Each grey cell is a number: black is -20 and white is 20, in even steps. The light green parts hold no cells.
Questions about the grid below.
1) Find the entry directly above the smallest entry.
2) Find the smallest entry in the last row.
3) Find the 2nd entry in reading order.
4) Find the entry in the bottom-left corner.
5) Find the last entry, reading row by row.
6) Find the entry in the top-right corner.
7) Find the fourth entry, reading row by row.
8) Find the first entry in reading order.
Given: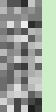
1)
-9
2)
-15
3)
-7
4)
-1
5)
-11
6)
1
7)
-13
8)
5

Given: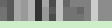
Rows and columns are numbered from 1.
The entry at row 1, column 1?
-4
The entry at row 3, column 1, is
-2
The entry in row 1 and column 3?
6
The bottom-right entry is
2
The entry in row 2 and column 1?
-2
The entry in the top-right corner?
2

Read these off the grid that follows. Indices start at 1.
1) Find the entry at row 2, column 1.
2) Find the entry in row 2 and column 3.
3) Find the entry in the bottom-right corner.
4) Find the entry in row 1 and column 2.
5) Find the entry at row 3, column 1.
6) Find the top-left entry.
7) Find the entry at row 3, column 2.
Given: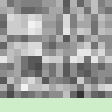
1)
6
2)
2
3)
0
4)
-2
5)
-2
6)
8
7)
14

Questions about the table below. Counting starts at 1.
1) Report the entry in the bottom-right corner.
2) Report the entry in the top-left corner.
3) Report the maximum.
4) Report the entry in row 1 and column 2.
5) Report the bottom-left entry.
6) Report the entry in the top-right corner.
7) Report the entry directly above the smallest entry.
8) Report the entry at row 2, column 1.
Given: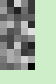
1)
-19
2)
1
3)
15
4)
-13
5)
-3
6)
-11
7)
7
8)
5

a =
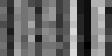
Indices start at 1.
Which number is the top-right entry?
-4
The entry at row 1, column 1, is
-6
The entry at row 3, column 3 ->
0
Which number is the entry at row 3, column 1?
-4
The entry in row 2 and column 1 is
-2
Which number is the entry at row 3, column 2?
-12
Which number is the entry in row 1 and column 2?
-12
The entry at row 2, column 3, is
2
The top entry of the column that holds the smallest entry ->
-18
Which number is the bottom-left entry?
-4
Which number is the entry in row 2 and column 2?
-14
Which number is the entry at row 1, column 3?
4
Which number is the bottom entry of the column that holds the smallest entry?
-18
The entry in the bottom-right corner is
-12
